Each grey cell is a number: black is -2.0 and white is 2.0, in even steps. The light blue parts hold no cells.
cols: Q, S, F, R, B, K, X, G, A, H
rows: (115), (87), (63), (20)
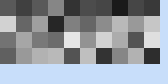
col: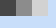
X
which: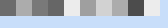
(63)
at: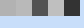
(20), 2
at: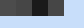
(115), 5
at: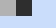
(20), 8

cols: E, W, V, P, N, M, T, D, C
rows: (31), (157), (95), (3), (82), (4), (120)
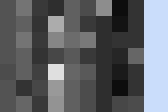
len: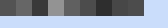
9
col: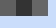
W
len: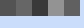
5
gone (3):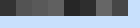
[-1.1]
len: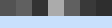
7
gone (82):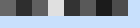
[-1.0]

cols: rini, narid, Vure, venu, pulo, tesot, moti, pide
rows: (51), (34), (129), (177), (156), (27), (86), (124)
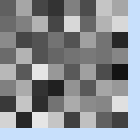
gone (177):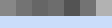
[-0.1]
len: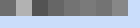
8
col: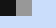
pide

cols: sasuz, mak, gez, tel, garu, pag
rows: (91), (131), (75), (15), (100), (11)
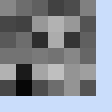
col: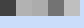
tel
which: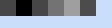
(11)
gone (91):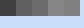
[-0.8]
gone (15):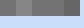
[-0.1]
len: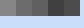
5

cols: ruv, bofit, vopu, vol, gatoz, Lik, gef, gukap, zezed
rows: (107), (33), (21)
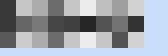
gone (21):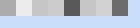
[-0.7]
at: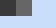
(33), 0
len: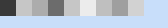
9
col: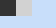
zezed
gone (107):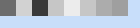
[1.0]
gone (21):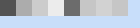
[-0.6]

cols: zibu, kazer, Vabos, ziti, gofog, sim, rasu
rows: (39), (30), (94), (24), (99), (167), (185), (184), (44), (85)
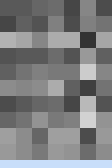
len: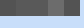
5
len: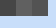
3
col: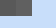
kazer
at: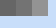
(184), 0

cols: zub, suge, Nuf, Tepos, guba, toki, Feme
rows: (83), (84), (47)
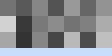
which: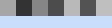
(47)
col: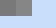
Nuf

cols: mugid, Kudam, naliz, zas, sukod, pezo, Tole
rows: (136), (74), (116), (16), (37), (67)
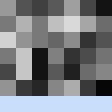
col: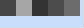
pezo
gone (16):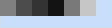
[-0.2]

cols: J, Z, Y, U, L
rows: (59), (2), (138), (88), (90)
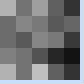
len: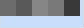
5
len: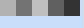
5
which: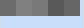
(2)
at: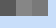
(138), 1

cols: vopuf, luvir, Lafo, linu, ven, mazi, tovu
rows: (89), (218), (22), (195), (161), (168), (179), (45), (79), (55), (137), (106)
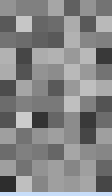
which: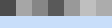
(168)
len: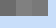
3
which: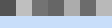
(218)

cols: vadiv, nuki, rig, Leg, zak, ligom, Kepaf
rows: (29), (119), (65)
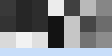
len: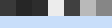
7
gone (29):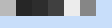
[-1.1]

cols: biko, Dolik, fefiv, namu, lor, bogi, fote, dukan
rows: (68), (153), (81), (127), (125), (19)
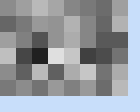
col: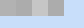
lor
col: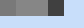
bogi
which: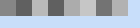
(125)
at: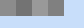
(19), 1
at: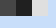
(127), 1
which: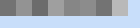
(19)

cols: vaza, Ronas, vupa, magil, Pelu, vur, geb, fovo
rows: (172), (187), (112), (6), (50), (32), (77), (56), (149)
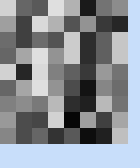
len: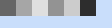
6
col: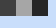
Ronas
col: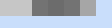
fovo

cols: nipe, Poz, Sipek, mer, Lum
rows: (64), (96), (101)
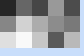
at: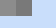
(96), 3
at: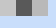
(101), 2
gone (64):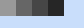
[-0.8]

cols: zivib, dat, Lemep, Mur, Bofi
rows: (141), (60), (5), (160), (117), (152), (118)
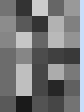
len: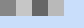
4
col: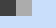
Mur
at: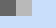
(5), 2
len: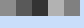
5
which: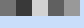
(141)
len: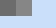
2
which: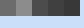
(160)

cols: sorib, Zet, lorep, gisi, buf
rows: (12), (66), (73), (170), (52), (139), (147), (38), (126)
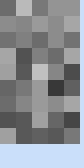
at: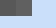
(126), 1
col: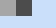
buf
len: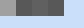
4
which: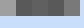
(126)
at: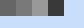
(139), 0

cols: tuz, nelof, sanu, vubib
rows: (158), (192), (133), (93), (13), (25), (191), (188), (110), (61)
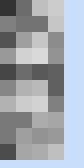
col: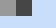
tuz
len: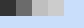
4

